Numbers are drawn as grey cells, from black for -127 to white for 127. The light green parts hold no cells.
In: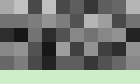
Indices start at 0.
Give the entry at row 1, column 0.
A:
-12
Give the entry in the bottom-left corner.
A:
-24
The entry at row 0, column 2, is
-54
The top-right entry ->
53
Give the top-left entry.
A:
41
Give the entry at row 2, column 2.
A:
-12
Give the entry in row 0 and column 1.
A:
64
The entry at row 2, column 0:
-82
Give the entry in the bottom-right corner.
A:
7

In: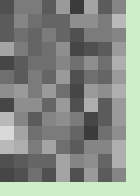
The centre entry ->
-16
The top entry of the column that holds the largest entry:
-47
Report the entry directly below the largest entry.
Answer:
57
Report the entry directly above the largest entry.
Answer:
57
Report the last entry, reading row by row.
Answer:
5
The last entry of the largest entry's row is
14
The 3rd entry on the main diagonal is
-26
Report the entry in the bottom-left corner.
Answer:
-57
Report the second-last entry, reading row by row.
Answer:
-36
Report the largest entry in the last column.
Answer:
57
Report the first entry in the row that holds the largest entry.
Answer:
89
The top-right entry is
5
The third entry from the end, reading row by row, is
26
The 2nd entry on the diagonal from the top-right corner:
-4
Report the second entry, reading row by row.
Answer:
-4
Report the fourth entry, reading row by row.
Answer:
-36
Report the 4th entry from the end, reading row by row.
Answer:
-47
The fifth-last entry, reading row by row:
36
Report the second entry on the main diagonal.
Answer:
5
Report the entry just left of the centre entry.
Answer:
26

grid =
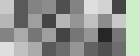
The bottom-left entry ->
94
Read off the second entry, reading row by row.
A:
-38
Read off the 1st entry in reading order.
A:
73
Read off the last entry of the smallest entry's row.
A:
-9
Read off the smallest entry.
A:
-89
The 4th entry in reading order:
12
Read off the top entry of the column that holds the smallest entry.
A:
83
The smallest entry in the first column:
3
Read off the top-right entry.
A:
-59
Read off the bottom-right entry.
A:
-18
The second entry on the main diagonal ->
-38

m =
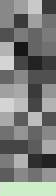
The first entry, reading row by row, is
8
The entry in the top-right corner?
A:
-69
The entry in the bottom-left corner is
-35
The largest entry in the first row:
73
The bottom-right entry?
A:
20
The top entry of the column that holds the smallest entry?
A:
32
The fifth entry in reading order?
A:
8
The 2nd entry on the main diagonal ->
-69
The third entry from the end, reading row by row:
8
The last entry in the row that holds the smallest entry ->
-14
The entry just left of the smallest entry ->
51
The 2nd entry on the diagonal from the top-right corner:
32
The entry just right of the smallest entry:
-26

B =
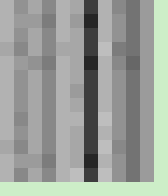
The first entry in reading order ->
50
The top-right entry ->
27
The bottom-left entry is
50
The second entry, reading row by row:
18
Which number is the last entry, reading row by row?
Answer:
27
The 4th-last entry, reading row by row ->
62
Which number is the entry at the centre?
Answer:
27
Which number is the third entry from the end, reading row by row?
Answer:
18
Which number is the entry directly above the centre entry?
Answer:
39
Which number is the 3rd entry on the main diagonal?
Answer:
39
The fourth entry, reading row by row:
8
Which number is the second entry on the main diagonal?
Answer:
27
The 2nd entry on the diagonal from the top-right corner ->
-12

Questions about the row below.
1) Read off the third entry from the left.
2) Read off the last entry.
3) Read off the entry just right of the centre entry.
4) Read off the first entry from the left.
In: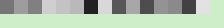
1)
0
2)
98
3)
-40
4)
-9
